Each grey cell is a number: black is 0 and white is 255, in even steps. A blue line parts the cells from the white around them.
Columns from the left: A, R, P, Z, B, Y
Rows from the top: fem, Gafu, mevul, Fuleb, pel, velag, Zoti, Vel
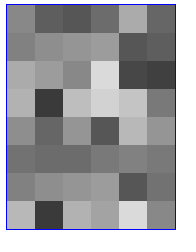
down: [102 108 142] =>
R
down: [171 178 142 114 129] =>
A
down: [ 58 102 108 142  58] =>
R
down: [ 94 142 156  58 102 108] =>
R
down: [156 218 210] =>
Z
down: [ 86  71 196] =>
B

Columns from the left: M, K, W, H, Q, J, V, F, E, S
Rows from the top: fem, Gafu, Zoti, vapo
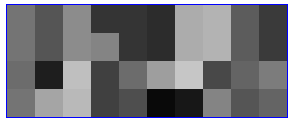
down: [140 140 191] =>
W
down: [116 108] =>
M
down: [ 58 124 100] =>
S
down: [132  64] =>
H
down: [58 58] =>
S

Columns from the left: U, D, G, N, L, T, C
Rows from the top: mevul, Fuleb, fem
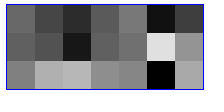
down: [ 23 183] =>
G
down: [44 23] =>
G

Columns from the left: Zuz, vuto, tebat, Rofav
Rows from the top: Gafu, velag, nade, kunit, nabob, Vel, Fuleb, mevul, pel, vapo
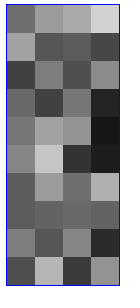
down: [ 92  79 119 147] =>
tebat
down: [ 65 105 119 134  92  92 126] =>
Zuz
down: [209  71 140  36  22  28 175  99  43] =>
Rofav
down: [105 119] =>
Zuz
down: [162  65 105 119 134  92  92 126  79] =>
Zuz
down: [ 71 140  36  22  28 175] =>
Rofav

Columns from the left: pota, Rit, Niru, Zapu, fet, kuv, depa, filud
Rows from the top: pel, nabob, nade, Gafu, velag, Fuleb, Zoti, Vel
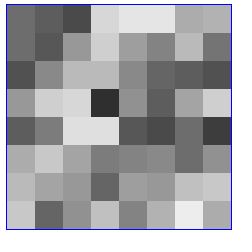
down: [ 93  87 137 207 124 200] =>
Rit
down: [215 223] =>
Niru
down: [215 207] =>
Zapu

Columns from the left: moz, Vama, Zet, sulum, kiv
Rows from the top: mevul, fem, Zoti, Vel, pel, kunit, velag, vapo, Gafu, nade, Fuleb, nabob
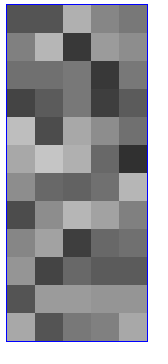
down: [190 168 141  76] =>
moz
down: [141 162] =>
Vama
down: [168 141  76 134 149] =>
moz
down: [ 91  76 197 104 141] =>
Vama
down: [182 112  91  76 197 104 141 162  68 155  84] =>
Vama
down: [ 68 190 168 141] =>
moz

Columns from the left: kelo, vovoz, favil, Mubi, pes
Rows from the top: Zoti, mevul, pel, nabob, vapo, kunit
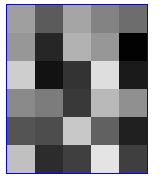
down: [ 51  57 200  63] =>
favil
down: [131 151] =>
Mubi
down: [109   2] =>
pes

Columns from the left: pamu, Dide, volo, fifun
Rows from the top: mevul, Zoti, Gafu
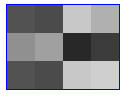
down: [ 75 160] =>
Dide
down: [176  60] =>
fifun
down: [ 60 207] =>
fifun
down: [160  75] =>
Dide
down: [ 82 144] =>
pamu

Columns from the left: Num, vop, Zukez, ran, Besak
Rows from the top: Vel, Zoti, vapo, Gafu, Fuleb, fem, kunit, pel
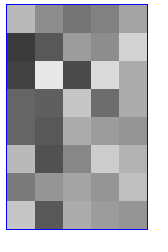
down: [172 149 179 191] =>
Besak
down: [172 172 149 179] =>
Besak
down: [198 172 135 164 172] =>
Zukez
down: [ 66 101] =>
Num

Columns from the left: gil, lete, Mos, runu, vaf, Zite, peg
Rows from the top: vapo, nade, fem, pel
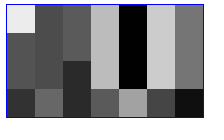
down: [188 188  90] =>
runu
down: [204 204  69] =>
Zite
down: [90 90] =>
Mos

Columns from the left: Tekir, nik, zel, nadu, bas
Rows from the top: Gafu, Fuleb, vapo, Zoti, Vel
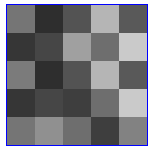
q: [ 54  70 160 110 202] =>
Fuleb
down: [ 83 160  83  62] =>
zel

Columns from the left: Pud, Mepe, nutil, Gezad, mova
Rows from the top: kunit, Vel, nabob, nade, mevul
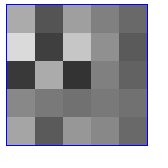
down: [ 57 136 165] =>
Pud
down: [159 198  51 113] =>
nutil
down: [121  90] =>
Mepe
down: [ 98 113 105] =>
mova
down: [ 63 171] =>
Mepe
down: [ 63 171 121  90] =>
Mepe
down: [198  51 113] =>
nutil

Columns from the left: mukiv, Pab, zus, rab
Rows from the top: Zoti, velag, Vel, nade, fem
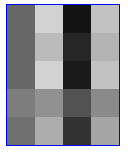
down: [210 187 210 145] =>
Pab
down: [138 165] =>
rab
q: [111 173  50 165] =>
fem
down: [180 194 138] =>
rab
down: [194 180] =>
rab

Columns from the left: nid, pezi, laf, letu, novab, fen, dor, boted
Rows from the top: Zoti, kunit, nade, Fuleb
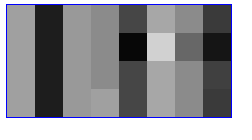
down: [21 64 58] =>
boted
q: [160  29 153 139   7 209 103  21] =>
kunit

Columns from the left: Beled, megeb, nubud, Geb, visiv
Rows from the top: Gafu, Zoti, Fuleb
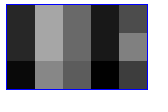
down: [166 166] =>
megeb
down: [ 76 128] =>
visiv
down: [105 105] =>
nubud

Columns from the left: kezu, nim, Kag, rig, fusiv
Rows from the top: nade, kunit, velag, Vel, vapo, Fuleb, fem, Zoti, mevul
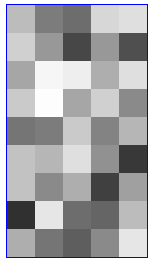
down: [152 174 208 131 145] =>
rig
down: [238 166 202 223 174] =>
Kag
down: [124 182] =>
nim
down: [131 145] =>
rig

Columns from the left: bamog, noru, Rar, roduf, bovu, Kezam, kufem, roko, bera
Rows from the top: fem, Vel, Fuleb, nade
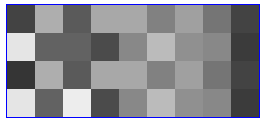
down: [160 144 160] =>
kufem
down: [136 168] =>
bovu
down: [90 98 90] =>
Rar
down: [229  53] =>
bamog
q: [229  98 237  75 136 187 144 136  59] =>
nade
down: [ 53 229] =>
bamog

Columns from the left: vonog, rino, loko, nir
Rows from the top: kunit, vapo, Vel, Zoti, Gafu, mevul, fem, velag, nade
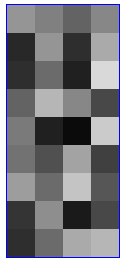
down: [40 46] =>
vonog
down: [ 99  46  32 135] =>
loko
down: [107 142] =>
rino
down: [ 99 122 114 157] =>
vonog
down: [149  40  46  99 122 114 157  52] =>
vonog
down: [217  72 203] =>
nir

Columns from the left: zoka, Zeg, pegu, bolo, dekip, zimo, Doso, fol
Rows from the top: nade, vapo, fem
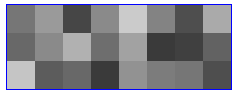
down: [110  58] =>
bolo
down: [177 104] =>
pegu
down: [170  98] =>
fol
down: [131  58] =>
zimo

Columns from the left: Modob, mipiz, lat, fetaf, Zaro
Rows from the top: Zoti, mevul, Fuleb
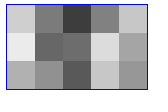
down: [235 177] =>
Modob
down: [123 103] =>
mipiz
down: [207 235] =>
Modob

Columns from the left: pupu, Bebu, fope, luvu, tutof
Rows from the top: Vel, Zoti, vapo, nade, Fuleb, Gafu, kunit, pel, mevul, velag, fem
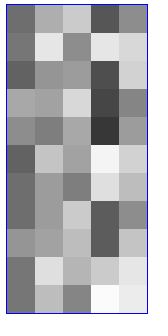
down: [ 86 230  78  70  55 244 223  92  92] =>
luvu
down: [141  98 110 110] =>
pupu

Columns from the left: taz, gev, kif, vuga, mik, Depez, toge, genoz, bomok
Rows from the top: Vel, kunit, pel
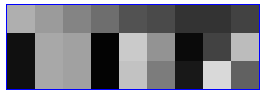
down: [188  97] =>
bomok
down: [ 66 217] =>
genoz
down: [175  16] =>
taz
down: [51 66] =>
genoz

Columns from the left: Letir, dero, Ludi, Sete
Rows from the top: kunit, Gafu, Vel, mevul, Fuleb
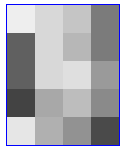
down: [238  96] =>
Letir
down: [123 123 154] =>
Sete
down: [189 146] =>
Ludi
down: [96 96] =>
Letir
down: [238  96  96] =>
Letir
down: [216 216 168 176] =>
dero

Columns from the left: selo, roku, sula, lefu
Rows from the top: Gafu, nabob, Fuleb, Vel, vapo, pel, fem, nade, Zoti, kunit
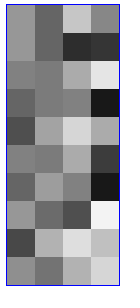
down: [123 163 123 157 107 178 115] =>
roku
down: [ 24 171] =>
lefu
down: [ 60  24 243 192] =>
lefu
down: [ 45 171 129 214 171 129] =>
sula

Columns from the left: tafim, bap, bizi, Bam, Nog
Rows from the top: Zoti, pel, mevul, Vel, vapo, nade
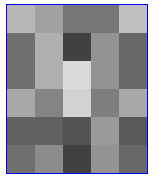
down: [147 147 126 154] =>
Bam
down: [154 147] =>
Bam
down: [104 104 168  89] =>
Nog
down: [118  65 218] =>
bizi

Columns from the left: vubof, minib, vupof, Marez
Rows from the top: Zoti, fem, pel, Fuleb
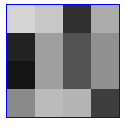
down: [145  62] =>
Marez
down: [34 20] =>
vubof
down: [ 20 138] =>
vubof

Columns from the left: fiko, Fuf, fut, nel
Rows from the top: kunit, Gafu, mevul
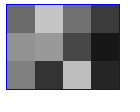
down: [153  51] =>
Fuf
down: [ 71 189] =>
fut
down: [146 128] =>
fiko

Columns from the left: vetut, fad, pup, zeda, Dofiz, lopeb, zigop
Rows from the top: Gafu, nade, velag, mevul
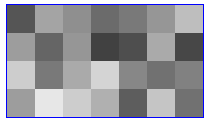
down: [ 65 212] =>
zeda
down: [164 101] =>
fad

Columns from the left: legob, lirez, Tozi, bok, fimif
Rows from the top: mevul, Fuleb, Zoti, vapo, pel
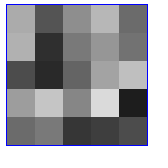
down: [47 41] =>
lirez
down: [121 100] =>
Tozi
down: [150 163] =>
bok
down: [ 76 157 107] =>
legob
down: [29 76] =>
fimif
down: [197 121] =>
lirez
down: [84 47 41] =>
lirez

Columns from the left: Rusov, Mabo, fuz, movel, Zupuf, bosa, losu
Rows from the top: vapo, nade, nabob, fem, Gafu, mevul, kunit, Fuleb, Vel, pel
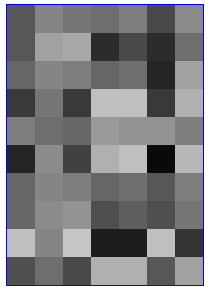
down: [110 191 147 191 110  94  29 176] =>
Zupuf
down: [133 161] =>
Mabo
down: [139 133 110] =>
Mabo

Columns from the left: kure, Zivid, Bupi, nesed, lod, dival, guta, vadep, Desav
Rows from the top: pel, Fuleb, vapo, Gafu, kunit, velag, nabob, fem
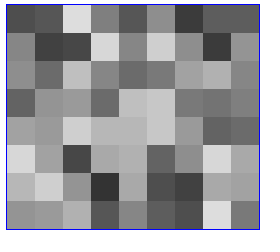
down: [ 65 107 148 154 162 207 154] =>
Zivid
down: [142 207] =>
dival

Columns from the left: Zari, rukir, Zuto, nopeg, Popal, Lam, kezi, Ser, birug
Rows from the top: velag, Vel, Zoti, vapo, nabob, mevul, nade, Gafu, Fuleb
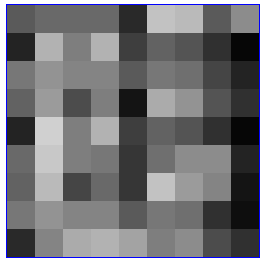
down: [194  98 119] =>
Lam
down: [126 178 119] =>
nopeg
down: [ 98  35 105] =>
Zari
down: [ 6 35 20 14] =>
birug
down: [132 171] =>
Zuto
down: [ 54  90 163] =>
Popal
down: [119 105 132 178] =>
nopeg

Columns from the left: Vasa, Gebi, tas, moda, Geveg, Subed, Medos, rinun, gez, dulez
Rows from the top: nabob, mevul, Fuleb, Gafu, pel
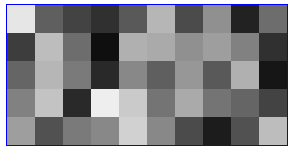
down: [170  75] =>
Medos
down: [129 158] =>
Vasa
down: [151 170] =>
Medos
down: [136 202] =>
Geveg
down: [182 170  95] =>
Subed

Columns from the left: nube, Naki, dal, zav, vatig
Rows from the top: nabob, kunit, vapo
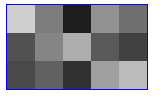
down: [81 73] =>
nube
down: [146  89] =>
zav

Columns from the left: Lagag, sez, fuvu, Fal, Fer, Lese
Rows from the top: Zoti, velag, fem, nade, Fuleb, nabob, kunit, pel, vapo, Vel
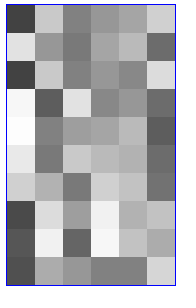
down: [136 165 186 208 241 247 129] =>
Fal
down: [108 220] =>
Lese

